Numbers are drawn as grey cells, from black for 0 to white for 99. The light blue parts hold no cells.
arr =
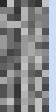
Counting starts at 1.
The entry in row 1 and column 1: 16
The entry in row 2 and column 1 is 49
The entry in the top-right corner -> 75
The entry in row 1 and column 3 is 27
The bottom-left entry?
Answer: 32
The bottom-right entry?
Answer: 27
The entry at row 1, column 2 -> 75
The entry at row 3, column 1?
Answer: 65
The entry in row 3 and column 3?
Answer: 27
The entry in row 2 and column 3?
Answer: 21

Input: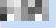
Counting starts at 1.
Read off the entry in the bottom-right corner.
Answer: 62
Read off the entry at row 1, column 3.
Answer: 90
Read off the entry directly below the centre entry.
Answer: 57
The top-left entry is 62
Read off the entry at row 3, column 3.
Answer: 78
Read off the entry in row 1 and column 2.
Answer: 84

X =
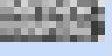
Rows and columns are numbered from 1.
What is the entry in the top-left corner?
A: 71
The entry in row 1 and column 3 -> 44
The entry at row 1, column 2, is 76
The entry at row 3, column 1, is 44
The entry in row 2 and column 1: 61
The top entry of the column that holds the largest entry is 87
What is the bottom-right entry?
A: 82
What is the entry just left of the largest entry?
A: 44
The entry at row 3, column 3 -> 33
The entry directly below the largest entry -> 44
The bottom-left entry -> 33
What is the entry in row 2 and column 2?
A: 61

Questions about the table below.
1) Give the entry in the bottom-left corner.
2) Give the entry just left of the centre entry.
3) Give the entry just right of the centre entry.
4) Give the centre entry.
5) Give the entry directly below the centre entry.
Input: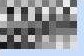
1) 9
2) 42
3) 25
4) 47
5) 37

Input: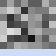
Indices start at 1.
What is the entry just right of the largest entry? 80
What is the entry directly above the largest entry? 25
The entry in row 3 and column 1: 48
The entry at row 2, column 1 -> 68
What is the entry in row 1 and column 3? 42
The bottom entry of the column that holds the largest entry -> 48
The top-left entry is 42
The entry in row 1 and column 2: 63
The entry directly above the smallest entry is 63
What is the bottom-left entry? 36
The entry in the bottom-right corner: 42
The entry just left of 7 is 30
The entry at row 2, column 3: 68
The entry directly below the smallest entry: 58
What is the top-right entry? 48
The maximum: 86
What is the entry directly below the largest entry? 30

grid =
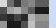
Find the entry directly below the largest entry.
31
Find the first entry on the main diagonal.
84
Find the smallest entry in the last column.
10
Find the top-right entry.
36
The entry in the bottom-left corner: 58
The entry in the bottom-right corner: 52
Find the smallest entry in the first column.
21
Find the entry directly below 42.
63
